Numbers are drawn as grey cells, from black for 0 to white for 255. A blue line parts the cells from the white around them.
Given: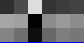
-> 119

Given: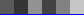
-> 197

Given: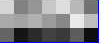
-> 15

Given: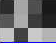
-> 179

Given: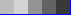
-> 56

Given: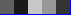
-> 52

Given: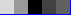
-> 96
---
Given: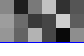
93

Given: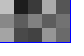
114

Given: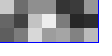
45

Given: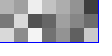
108

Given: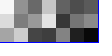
138

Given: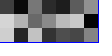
4
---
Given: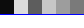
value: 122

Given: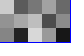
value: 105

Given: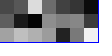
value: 11

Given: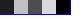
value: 1

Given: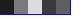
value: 95

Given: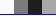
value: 168

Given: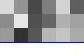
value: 95
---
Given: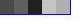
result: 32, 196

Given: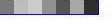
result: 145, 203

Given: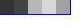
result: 183, 216

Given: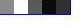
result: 90, 253

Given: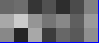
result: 117, 203

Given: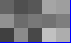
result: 120, 193

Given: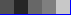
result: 103, 200

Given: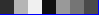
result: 16, 240

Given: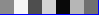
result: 211, 246
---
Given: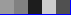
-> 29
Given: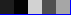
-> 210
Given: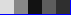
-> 18
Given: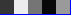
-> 117
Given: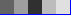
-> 48
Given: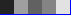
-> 97
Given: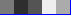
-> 84
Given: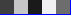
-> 26
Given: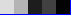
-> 29
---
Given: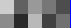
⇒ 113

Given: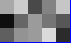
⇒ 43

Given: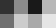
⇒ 229

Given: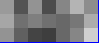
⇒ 207

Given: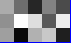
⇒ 31

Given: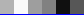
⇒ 87

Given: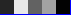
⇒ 2

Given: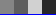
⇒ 40

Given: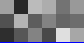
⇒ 167
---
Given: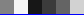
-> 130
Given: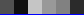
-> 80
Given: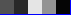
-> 82
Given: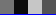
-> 116
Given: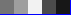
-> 116
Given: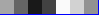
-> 166
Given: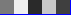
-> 122
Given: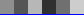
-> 142
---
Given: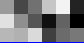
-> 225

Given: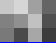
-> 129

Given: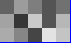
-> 163

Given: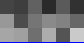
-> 152

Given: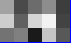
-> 205

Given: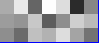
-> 156

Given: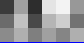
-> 107

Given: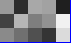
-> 66

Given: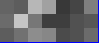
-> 107
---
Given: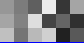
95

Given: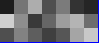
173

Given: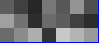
38

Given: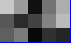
16

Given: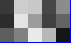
200

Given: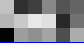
63

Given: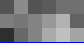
83

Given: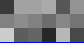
162

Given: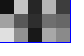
38

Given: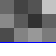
83
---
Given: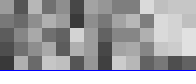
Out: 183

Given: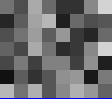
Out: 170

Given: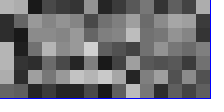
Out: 25

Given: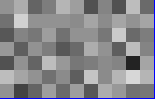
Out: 100

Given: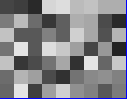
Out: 41

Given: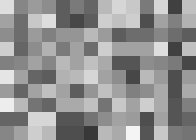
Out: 155
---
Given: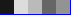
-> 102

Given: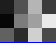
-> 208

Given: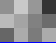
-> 123

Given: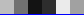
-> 235

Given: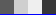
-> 239

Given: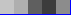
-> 60
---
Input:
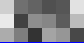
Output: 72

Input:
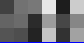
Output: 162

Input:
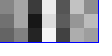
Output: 158

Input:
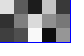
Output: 150

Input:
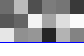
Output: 131

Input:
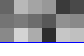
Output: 192
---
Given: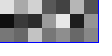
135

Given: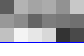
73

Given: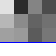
119

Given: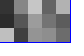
108

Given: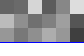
63

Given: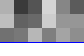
142

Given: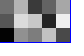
73

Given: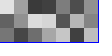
190

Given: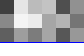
152

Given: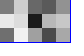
168
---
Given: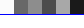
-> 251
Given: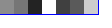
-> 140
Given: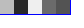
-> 189
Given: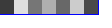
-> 59
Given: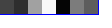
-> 67
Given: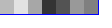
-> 186
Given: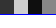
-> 51
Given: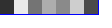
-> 48
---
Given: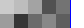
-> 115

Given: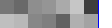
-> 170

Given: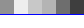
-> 110

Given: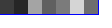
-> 123

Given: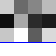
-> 15

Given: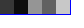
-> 200
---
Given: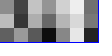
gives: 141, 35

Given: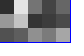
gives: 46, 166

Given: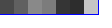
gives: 73, 197

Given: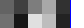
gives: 99, 35

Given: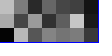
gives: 191, 57

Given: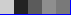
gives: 207, 121

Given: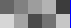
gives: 101, 198
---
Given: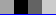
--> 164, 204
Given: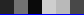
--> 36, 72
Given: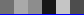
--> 113, 77
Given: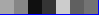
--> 167, 115
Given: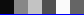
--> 11, 101
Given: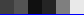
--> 63, 233
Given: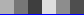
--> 177, 78
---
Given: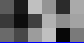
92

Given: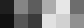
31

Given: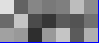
224

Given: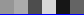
150

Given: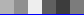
179

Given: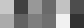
200

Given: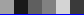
161

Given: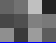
100
